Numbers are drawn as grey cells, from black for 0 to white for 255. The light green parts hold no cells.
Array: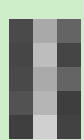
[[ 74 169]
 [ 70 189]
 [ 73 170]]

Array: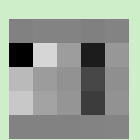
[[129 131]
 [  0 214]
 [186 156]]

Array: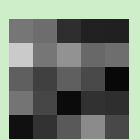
[[118 109]
 [202 118]
 [ 95  64]]

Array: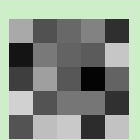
[[169  81]
 [ 20 121]
 [ 62 159]]

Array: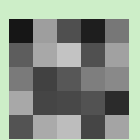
[[ 22 158]
 [ 93 168]
 [122  65]]

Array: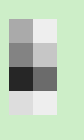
[[170 238]
 [131 198]
 [ 38 107]]

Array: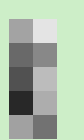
[[163 228]
 [105 136]
 [ 81 188]]

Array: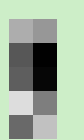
[[173 151]
 [ 87   1]
 [ 94   6]]
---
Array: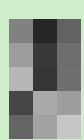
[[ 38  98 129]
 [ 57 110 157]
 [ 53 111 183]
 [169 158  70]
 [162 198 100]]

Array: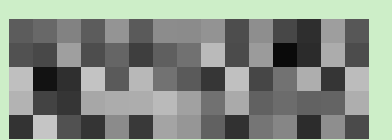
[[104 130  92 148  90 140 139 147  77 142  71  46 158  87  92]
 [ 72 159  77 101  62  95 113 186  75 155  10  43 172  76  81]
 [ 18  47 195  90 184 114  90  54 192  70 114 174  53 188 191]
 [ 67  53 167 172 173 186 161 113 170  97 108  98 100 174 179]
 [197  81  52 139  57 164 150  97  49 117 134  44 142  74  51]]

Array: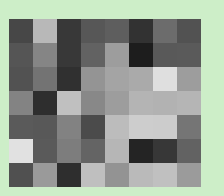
[[184  56  87  94  50 108  82  71]
 [133  56  98 157  29  89  90  85]
 [115  48 148 164 170 223 157  82]
 [ 46 192 136 157 180 178 181 131]
 [ 88 130  75 188 205 204 117  90]
 [ 90 125 100 182  36  55  98 225]
 [154  46 191 147 186 192 155  80]]

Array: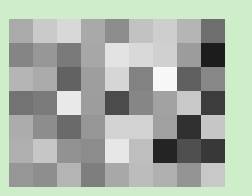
[[202 216 169 140 194 206 181 110 170]
 [151 122 167 227 217 208 156  28 133]
 [171  98 158 214 130 247  96 135 181]
 [123 233 157  75 134 162 200  60 115]
 [141 106 150 211 210 160  48 198 172]
 [198 146 140 231 190  36  79  56 175]
 [142 180 126 168 188 176 148 200 150]]

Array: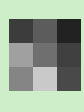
[[ 92  34  60]
 [111  64 160]
 [201  73 133]]

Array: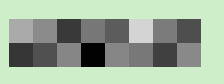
[[139  57 119  92 212 123  78 170]
 [ 80 134   2 134 120  64 137  54]]

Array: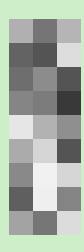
[[117 181 176]
 [ 84 221  99]
 [140  84 110]
 [124  57 133]
 [178 143 230]
 [213  84 171]
 [241 213 137]
 [239 132  95]
 [118 220 163]]

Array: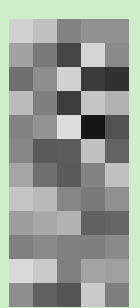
[[192 131 145 145 208]
 [121  69 212 137 162]
 [142 209  59  49 112]
 [127  60 196 177 187]
 [146 221  22  82 131]
 [ 90  92 193  98 135]
 [112  90 131 192 165]
 [185 134 122 144 197]
 [169 178  97 102 158]
 [138 128 127 138 128]
 [201 128 163 159 217]
 [ 97  85 201 127 142]]

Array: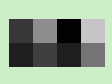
[[141   2 197  55]
 [ 62  30 116  30]]
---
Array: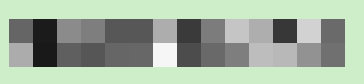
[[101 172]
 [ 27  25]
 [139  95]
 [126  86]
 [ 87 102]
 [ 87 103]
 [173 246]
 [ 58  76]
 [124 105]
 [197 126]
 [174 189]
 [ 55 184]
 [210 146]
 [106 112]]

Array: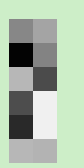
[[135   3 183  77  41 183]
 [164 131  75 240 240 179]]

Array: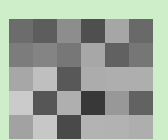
[[108 124 167 203 162]
 [ 93 132 191  86 199]
 [141 119  88 175  73]
 [ 79 167 172  56 179]
 [166  97 174 152 178]
 [105 118 174  98 174]]

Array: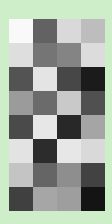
[[249 222  83 155  74 227 196  64]
 [ 98 117 228 107 231  44 101 166]
 [217 132  71 201  40 231 142 158]
 [189 220  27  80 165 217  66  20]]

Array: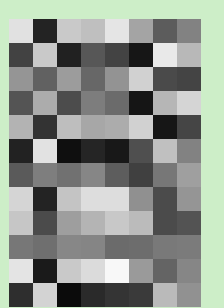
[[225  66 149  84 179  34  90 213 198 119 228  46]
 [ 35 201  97 172  51 226 126  35  75 111  26 211]
 [201  33 156  76 190  15 113 196 158 135 201  11]
 [191  87 103 125 167  37 134 221 180 133 219  42]
 [229  67 147 107 172  24  93 221 200 107 248  52]
 [164  22 209  21 209  79  64 144 187 109 154  58]
 [ 92 233  74 182  22 192 119  75  75 121 100 186]
 [130 184  68 213  69 130 159 149  83 123 134 145]]

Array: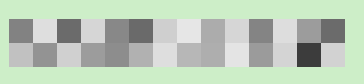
[[130 193]
 [222 147]
 [107 208]
 [214 156]
 [136 141]
 [106 177]
 [207 222]
 [230 183]
 [172 174]
 [214 228]
 [132 155]
 [221 212]
 [156  60]
 [107 210]]
